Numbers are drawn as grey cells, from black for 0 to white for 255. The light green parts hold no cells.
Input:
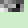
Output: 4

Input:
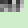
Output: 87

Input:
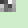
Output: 73

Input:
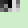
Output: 221

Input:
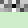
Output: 185

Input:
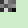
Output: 126

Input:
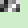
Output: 252
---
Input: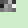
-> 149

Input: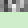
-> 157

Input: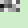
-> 172

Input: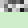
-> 184

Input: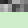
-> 111

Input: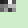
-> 159

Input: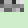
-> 160

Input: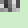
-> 92
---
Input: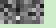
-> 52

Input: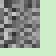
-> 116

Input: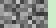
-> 156

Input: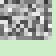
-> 175

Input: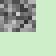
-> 107

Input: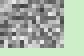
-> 204
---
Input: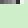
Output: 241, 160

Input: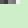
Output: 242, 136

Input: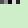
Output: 219, 148

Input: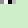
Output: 250, 187

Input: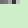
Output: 195, 163

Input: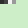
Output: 242, 153

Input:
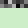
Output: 193, 179

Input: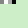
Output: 252, 170

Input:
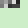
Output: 218, 206
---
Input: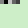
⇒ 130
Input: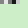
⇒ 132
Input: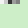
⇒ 243
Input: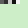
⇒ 93
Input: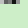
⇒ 192
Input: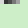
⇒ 216
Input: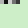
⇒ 179
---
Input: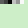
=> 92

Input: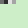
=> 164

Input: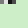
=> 122

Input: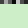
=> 64

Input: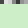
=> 133

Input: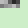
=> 94

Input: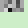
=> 86

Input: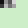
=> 89

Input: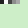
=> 140
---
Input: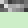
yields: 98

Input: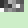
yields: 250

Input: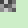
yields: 142

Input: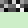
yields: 170

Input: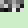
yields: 37

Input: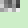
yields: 159
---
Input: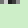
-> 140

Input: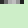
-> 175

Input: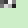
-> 218

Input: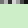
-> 184

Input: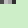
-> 164

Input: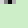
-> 174

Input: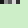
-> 147

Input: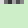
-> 163
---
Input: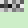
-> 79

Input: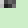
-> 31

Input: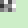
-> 140

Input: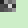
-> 64

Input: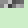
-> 203

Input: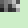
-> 124
